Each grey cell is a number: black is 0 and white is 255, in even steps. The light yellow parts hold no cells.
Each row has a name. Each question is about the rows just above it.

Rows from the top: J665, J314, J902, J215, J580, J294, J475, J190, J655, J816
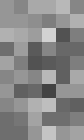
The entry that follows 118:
163
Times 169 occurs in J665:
2
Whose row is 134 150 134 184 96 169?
J294
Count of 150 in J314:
3
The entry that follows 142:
126
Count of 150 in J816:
2

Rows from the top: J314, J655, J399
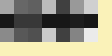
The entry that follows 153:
208
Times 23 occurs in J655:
4
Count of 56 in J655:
2
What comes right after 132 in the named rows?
235
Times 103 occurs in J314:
1

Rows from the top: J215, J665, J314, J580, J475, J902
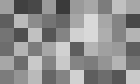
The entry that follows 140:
116
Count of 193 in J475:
0
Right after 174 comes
132

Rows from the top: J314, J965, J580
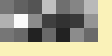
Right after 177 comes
251
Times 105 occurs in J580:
3

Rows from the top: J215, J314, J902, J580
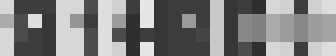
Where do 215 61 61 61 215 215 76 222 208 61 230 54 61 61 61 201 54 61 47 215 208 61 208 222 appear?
J215
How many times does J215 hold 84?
0
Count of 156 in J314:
4
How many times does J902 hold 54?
3
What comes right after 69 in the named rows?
201

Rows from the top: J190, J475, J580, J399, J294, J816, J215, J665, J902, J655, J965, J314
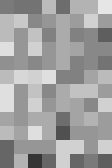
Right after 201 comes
136
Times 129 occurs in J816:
2
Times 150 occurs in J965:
4
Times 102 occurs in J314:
3
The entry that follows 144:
150

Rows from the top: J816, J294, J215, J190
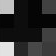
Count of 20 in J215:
0
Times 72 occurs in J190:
1
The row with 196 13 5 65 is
J816
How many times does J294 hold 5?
3

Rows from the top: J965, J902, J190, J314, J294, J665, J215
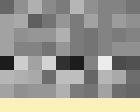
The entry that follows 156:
144
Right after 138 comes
123
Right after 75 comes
81

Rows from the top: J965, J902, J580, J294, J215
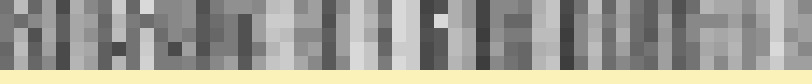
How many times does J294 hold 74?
5
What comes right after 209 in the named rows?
123
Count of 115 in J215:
5
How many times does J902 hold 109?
4
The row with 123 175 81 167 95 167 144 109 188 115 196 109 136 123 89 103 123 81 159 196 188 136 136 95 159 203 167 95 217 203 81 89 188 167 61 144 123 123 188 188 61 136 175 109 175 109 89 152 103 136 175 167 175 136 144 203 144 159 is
J580
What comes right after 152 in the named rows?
103
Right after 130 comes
103

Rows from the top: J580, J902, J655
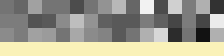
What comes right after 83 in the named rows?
89
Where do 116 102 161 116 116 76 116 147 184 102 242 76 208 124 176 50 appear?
J580
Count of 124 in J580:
1
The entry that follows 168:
139
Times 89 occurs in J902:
3

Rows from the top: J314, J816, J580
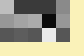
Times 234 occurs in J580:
1
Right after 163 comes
171
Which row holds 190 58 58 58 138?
J314
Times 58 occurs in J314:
3
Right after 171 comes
10

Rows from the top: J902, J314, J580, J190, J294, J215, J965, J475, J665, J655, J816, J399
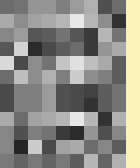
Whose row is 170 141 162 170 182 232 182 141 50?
J314
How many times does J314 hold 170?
2
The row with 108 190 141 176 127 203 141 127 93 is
J215
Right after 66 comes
93
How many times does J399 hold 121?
3

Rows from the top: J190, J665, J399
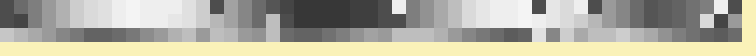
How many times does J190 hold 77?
6
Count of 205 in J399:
2
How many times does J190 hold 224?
2
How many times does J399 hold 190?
8
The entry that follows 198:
183
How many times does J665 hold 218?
4

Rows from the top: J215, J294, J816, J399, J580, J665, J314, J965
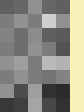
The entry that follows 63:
165
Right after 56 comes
63
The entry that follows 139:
96

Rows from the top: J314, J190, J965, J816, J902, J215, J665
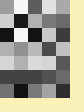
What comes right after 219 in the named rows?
213
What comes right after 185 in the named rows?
75
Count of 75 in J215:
0
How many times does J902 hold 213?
2
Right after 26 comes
177

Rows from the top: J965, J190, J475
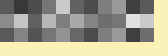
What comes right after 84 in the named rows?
118
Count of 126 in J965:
1
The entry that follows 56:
76
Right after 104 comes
76

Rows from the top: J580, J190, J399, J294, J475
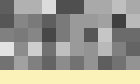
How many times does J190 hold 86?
1
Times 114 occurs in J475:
3

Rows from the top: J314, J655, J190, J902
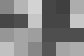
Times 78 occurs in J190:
3
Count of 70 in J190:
0
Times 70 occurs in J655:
3
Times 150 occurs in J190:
1
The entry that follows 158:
78

